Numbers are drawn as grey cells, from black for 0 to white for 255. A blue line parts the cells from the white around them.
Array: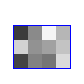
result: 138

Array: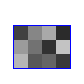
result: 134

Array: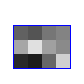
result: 84

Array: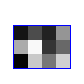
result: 76

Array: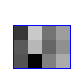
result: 201

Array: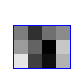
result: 48
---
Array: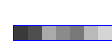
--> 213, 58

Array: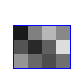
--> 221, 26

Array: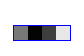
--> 232, 4

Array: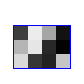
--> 236, 3

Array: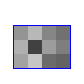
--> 197, 65

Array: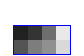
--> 233, 33

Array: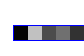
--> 193, 3
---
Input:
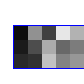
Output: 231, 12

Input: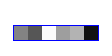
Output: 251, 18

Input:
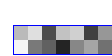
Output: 245, 36

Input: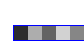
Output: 210, 45

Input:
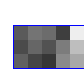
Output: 238, 54

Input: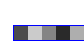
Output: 203, 42
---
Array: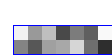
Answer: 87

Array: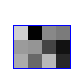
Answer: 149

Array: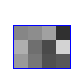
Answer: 111

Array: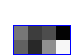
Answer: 40

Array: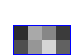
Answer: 150

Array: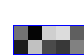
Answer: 193

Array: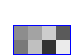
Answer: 192
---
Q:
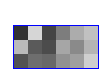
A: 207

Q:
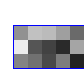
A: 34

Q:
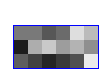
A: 235

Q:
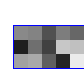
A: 235

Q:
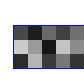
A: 52

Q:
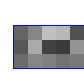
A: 121

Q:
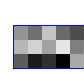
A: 168

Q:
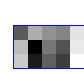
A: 254

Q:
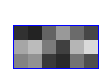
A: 78
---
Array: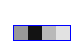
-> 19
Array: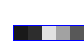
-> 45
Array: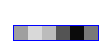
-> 217
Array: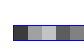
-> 161
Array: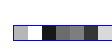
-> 255
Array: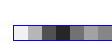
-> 182
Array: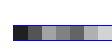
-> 84
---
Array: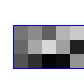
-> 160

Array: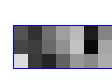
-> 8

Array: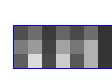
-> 176

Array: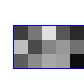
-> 152

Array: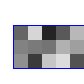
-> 177

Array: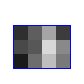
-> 216
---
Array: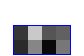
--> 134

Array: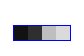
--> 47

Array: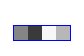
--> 58

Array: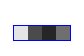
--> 75

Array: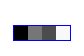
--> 118

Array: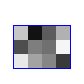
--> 163

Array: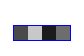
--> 200
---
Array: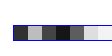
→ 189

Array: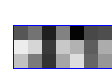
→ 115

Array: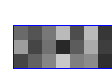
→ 84

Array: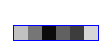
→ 118

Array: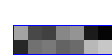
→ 72

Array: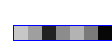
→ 159

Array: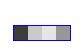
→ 202
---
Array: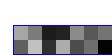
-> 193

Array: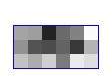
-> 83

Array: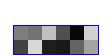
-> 216

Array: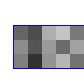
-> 85

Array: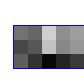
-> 87

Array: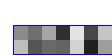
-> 84

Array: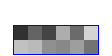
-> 186

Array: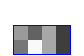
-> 249

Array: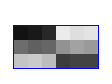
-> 96

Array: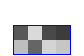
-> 101
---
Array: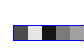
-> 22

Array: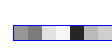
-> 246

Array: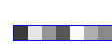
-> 87

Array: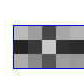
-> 200

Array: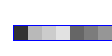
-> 226

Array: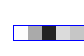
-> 35

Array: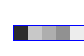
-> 174

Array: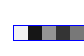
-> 148
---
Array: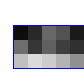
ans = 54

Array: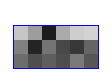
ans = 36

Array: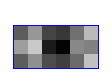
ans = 201

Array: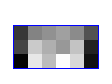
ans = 202

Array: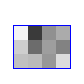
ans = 108

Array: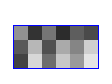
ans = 183

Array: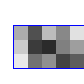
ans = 59

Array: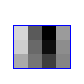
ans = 105
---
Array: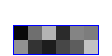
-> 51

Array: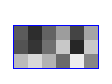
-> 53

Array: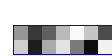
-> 28

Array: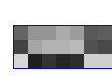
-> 165

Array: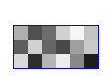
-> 209

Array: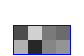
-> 39

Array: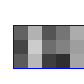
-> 204
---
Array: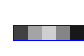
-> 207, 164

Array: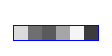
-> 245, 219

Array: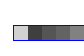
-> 209, 129

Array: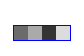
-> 220, 170

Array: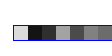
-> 219, 163

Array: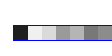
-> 240, 218

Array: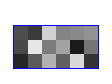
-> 231, 217
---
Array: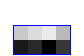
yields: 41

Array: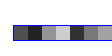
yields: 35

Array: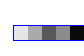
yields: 170

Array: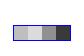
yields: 219

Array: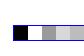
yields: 254

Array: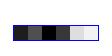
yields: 79

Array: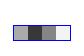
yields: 56

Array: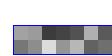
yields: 141

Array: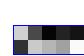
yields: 202
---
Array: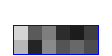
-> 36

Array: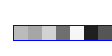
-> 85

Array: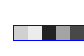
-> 72

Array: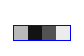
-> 82

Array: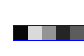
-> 37

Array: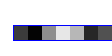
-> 39

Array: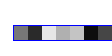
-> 42

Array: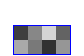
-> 62

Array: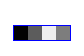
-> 92

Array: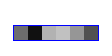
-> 81
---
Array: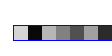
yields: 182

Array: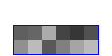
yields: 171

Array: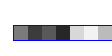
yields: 89

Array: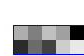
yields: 192

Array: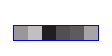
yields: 31

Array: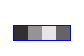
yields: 229

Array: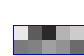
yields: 42

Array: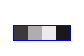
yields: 235
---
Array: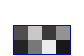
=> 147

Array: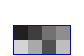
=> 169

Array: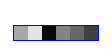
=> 132

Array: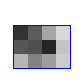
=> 195

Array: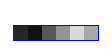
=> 149

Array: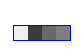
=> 105

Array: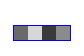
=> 106

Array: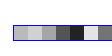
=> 186

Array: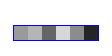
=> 154
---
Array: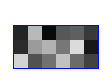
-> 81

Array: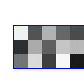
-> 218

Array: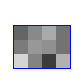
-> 131

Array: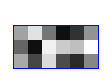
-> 70

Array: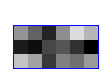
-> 162

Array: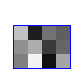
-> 243
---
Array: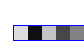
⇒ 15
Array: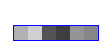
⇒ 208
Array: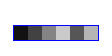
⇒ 66
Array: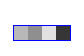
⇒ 143
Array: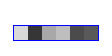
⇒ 54
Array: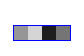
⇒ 213
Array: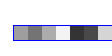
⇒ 116
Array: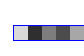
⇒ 47
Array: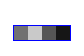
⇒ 201
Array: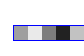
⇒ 234
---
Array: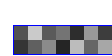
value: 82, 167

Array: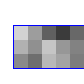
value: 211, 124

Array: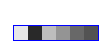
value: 231, 83

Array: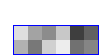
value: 223, 133

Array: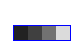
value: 34, 219

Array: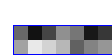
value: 104, 150
